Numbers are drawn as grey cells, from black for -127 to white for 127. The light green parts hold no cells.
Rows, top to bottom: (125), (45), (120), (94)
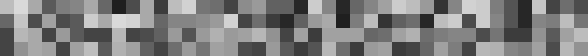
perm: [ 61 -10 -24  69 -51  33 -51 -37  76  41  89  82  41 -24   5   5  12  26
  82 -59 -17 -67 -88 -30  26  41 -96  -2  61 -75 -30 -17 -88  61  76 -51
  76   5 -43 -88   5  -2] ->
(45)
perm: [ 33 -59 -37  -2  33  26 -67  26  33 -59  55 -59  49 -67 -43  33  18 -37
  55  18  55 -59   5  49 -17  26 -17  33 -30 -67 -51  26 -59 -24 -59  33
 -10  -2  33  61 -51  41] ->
(94)

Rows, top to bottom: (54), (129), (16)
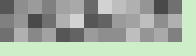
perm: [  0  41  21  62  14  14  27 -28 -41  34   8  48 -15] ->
(16)
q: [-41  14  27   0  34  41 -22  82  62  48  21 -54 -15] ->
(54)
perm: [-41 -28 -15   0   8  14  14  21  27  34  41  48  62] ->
(16)
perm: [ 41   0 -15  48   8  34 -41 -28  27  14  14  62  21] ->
(16)
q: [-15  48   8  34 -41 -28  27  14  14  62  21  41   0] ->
(16)
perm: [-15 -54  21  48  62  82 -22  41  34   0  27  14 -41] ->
(54)

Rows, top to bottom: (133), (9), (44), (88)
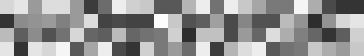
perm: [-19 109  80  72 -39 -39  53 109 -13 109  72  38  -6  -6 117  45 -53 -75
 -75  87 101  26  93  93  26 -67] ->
(133)
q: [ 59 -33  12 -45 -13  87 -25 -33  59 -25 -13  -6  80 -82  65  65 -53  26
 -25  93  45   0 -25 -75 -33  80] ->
(44)
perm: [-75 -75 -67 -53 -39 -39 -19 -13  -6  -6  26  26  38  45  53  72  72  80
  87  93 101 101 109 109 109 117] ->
(88)
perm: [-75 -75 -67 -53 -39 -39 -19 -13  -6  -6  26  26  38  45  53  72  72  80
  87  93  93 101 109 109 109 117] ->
(133)
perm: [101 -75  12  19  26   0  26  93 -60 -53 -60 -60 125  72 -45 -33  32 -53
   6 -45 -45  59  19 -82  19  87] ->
(9)
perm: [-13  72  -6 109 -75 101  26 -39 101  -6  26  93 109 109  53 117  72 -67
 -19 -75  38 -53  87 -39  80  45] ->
(88)

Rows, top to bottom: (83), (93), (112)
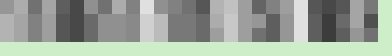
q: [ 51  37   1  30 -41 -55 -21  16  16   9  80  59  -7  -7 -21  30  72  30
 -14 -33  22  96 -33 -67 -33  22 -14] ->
(112)
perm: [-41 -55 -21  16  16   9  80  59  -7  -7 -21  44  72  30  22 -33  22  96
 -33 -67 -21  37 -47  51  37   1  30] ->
(93)

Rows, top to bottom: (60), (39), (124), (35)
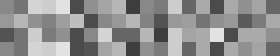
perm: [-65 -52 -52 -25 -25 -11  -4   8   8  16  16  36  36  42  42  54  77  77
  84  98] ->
(60)
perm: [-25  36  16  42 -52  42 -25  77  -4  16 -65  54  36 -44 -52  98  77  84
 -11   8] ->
(35)

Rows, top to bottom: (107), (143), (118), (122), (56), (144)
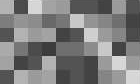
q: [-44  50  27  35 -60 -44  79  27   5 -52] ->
(118)
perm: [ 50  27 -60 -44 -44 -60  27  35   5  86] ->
(144)
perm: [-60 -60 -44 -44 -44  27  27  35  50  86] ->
(56)
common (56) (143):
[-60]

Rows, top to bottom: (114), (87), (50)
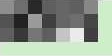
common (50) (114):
[-32]
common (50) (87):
[-63]
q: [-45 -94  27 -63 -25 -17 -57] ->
(87)

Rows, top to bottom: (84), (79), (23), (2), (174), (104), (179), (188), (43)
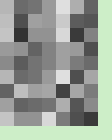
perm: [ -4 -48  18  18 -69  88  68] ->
(43)
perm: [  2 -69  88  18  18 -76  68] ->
(23)
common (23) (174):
[2]
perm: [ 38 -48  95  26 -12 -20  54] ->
(104)
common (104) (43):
[-48]
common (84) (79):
[26]
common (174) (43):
[-4]

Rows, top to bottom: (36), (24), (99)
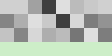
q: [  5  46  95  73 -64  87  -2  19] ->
(24)
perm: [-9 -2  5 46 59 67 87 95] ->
(99)
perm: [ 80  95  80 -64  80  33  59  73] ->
(36)
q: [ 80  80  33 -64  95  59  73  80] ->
(36)

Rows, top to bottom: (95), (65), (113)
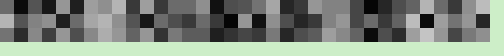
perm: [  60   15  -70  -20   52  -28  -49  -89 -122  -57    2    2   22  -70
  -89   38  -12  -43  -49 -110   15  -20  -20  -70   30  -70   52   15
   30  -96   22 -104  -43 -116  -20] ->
(95)
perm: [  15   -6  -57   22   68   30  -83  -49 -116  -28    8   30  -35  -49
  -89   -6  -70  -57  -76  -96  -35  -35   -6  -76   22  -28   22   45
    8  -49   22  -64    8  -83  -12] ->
(113)

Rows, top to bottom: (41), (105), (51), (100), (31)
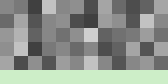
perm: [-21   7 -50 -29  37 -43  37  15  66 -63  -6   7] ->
(100)
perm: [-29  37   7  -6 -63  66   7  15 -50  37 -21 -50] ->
(41)
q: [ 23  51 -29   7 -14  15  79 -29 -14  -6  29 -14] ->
(51)
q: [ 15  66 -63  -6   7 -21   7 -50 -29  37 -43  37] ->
(100)
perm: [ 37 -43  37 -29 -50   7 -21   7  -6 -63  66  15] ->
(100)
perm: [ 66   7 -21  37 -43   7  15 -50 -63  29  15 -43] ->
(105)
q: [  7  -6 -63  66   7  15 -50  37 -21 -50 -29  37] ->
(41)

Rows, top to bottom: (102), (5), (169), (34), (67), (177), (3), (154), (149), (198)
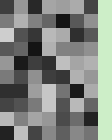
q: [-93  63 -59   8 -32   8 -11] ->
(198)
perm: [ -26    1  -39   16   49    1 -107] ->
(34)
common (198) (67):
[63]

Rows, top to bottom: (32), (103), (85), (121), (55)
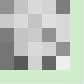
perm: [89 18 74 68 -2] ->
(85)
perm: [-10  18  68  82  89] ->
(121)
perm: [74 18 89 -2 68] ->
(85)
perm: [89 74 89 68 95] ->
(103)
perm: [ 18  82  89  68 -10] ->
(121)
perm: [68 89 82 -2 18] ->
(32)
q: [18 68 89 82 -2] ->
(32)

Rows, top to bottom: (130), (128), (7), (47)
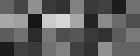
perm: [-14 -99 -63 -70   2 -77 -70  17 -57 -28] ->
(130)
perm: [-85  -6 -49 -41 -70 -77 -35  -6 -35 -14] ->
(7)
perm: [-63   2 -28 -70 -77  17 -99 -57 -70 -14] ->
(130)
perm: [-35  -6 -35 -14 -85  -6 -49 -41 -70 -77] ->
(7)
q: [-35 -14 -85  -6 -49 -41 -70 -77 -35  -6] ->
(7)

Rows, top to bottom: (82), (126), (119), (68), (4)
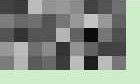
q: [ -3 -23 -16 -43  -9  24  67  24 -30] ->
(126)
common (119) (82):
[-43]
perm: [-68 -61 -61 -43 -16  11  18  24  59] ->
(82)
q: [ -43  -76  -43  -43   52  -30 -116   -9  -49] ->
(119)
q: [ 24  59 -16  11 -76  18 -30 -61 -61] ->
(68)

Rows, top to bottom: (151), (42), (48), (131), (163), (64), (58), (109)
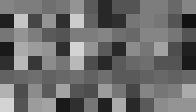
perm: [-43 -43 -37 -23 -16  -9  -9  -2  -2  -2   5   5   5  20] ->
(48)
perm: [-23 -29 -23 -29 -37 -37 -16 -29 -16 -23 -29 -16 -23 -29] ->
(64)
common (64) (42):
[-29]
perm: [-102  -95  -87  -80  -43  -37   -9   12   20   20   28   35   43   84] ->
(109)
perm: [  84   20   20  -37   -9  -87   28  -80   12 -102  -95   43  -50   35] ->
(131)

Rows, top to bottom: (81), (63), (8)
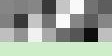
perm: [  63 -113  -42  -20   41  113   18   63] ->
(8)
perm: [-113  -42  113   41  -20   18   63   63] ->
(8)
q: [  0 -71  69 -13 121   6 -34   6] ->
(63)
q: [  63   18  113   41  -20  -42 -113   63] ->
(8)

